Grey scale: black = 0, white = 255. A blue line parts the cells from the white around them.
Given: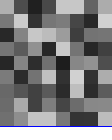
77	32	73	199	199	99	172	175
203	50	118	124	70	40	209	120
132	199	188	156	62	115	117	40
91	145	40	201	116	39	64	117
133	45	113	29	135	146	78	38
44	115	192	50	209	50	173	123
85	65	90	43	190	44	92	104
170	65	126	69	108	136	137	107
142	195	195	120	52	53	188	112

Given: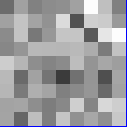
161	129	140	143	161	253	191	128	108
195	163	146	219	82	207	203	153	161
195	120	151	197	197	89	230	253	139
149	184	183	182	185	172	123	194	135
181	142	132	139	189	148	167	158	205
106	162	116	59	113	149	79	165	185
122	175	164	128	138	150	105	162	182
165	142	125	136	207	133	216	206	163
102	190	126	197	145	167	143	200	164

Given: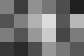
60	145	118	77	32	128
128	177	219	86	184	83
84	152	203	70	124	125
42	77	151	119	87	56

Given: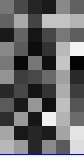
73	37	26	137	97	119
170	68	195	195	180	98
100	21	71	120	94	25
91	13	50	185	243	137
8	119	16	197	4	120
62	72	106	160	41	147
71	20	52	173	61	40
25	150	15	191	85	90
153	22	239	179	107	45
24	38	28	164	228	166
154	38	138	90	221	184

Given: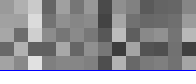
176	202	101	160	118	152	74	143	129	90	100	102	134	154
160	219	115	144	134	139	67	166	113	104	106	111	155	161
109	207	140	118	138	120	87	188	94	137	145	116	184	167
177	97	96	168	102	144	119	60	164	83	79	113	64	104
137	225	127	134	134	128	78	179	104	122	127	114	165	163

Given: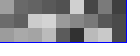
105	99	89	81	208	70	122	63	159
96	204	211	154	135	121	87	74	108
169	164	187	91	49	186	201	74	156

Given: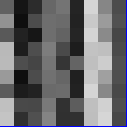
21	44	103	116	36	213	134	76	97
14	76	110	107	34	201	155	81	146
34	22	110	99	37	212	138	70	89
29	78	125	74	29	194	191	74	185
78	69	118	53	100	191	205	80	186
15	76	113	102	32	199	160	79	154
28	34	106	108	34	213	136	72	92
73	72	121	49	93	191	209	78	192
47	80	132	48	48	190	214	71	196
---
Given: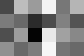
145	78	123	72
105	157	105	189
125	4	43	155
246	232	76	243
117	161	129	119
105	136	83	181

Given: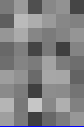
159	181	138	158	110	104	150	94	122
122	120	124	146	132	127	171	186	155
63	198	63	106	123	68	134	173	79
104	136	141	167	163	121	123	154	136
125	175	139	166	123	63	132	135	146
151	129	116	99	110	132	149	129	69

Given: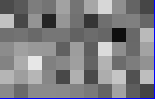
138	181	131	140	112	194	75
106	158	172	160	115	71	89
139	182	231	153	105	148	125
139	135	128	152	118	36	116
138	72	136	96	118	150	162
131	176	159	157	98	113	116
122	73	100	94	108	53	167
100	173	179	219	102	111	215
163	197	108	142	14	126	143
93	81	125	105	104	128	100
68	190	146	163	186	103	70

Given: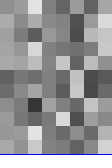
169	151	154	141	108	97	169	164	160	171	144
147	155	120	123	138	120	164	151	124	139	155
201	227	101	54	165	111	188	215	92	171	226
131	126	122	162	128	129	132	129	152	137	127
124	106	217	128	92	106	197	118	134	131	101
98	141	78	104	199	193	98	113	77	81	155
137	106	158	195	74	76	188	125	185	154	98
210	179	137	156	106	89	144	200	197	217	166

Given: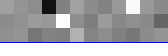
144	140	160
148	145	148
118	156	141
130	152	17
128	253	129
177	142	161
132	126	140
141	156	131
128	136	152
119	143	250
140	138	153
148	102	138

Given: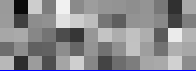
184	109	167	155	154
45	142	170	64	10
156	96	135	141	205
78	98	116	145	125
165	141	76	224	241
207	102	54	205	138
135	148	151	189	157
68	114	196	118	149
109	145	173	94	147
125	194	193	147	142
166	158	174	149	148
169	114	91	137	120
209	176	235	65	48
140	167	181	126	169

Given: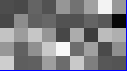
206	151	195	71	77
94	97	156	141	73
96	144	198	96	100
158	201	150	103	82
108	247	71	82	150
201	109	172	81	114
127	160	61	100	161
87	74	188	88	243
84	143	175	7	152

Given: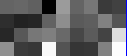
144	39	46	100
59	88	34	103
55	119	37	96
248	127	98	1
83	105	142	155
53	71	90	100
55	91	94	119
129	67	129	58
253	221	84	65

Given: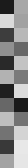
163	57	115	190	103	31	178	41	144	61	218	27
230	232	212	115	26	219	122	195	103	184	161	167
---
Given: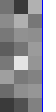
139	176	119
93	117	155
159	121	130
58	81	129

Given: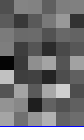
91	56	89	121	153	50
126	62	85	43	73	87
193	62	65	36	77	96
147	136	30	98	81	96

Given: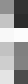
196	44
194	128
228	76

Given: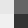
240	52

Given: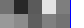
153	140	94	128	114

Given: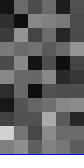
48	14	136	129	120	75
121	107	113	90	106	149
135	105	103	136	41	54
23	83	101	112	134	139
209	116	71	139	106	107
